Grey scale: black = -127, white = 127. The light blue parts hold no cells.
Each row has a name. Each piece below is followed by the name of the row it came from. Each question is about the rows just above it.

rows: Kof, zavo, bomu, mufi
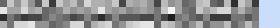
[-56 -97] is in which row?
bomu
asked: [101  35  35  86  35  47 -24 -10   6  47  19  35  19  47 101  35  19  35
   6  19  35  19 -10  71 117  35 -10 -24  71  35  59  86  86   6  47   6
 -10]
zavo
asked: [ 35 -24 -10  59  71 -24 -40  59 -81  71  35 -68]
Kof

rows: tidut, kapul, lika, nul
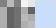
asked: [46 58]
nul
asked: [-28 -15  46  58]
nul
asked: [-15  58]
lika

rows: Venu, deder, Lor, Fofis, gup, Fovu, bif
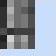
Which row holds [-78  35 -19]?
Fofis
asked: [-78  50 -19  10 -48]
bif
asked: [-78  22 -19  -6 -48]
Lor
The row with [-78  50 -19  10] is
bif

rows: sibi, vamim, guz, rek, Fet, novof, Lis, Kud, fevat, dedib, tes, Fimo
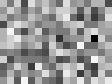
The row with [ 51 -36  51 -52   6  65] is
vamim
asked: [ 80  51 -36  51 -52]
vamim
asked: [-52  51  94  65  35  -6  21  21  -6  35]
Kud
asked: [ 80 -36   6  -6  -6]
Fet
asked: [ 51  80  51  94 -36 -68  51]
dedib

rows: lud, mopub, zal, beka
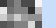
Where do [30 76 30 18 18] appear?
zal
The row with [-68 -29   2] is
lud
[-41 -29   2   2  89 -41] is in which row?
beka
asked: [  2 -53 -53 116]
lud

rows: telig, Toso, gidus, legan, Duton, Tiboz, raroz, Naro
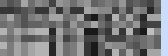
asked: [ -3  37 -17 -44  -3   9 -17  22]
legan
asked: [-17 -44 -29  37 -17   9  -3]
telig
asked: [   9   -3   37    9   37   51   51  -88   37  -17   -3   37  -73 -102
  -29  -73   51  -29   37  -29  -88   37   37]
Naro
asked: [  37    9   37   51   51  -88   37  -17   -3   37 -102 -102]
Duton
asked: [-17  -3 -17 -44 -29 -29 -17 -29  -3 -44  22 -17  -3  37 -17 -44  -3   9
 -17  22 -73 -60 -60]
legan
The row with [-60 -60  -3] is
Tiboz
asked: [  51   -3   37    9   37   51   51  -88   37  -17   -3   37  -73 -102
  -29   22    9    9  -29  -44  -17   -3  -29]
raroz

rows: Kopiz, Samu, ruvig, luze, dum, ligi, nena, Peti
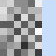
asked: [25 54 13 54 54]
Samu
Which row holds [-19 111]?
Kopiz
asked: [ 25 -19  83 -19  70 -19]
ligi
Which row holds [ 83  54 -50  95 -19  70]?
ruvig
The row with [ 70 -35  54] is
luze

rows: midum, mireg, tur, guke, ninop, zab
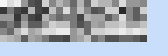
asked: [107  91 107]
ninop
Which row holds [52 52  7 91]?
midum
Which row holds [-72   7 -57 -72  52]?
tur

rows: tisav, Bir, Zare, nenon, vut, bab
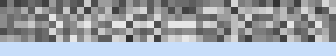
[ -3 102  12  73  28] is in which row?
bab
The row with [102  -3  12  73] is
nenon
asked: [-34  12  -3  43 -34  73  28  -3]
vut
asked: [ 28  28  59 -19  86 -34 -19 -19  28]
Zare
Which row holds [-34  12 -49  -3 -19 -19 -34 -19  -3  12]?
tisav

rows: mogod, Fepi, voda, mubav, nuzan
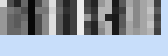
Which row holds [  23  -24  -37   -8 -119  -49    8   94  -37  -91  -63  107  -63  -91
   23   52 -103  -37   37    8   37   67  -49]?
mubav
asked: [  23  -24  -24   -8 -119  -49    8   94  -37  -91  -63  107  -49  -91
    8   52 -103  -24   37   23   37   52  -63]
nuzan
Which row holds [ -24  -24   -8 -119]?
nuzan

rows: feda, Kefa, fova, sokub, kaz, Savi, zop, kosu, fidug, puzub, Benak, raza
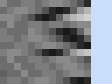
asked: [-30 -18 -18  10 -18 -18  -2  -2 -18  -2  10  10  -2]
Benak
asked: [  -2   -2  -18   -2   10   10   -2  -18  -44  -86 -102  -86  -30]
Savi

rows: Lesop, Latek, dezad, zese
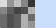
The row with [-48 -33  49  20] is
zese
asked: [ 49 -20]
dezad
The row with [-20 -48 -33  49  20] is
zese
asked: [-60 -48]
Latek
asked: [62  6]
Lesop
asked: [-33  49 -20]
dezad

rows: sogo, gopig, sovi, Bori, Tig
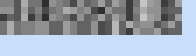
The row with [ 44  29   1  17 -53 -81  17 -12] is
gopig
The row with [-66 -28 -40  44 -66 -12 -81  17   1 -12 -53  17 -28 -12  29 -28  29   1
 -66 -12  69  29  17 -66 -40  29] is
sovi
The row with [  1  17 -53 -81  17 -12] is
gopig
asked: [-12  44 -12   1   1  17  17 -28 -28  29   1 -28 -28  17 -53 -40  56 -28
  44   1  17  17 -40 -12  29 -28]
Bori
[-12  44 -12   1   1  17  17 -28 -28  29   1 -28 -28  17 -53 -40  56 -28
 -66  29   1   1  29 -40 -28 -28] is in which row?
Tig

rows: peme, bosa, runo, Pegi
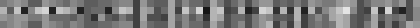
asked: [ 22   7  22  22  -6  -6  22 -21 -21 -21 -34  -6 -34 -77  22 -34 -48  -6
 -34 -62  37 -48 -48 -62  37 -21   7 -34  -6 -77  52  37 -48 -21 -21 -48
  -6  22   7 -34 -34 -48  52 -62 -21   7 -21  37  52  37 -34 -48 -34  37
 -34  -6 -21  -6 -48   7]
runo
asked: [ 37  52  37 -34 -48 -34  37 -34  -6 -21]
runo
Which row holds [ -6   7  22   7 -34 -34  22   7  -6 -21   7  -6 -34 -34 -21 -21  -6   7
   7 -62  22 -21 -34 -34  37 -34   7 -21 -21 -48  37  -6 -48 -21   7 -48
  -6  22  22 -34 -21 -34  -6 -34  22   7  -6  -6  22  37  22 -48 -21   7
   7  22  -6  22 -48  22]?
peme

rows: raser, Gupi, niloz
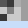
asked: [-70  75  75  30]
niloz
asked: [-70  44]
raser
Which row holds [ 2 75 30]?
Gupi
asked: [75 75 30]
niloz

